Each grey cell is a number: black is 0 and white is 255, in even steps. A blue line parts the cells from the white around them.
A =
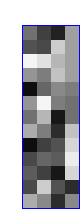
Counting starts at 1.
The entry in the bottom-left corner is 172
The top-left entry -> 113
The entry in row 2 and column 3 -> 204
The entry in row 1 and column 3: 33
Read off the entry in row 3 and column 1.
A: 245
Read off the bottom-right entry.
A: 137
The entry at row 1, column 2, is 64
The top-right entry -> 160

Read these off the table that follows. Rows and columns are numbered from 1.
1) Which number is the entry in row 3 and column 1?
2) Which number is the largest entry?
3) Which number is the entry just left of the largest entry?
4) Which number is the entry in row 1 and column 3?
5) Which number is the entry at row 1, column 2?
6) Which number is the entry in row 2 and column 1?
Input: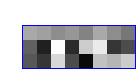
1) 87
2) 253
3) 32
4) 141
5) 160
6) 97

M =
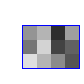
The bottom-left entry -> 223
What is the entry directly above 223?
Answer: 118
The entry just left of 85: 139
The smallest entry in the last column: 85

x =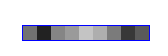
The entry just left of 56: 123
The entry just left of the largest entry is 154
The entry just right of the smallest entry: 133

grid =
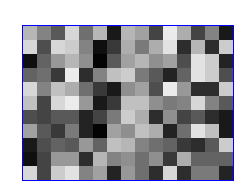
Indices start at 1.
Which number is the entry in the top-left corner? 182
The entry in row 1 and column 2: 131
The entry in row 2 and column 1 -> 215
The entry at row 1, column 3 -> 89
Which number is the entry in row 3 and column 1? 15
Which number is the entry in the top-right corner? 25
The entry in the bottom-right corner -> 35
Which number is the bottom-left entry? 215
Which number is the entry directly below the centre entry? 204
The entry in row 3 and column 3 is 152
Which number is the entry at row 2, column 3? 215

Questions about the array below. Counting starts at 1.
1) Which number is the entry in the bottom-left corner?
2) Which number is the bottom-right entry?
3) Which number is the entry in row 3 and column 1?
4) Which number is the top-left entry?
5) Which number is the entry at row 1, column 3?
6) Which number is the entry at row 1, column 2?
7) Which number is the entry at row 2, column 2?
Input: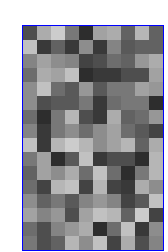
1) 120
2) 132
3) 132
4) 78
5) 204
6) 172
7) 57

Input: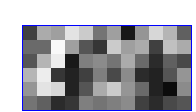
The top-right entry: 96
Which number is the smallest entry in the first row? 24
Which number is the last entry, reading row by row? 85
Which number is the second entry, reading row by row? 171
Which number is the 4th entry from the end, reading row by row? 64
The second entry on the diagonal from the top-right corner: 192
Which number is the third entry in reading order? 159
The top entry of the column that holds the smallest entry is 181
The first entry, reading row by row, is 64
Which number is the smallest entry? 12
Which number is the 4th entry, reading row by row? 227
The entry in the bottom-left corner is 116
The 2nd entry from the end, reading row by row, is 73
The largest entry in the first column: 181
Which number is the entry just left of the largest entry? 106
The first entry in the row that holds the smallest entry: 149
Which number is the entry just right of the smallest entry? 139
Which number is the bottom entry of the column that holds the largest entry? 43
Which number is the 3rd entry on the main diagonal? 237
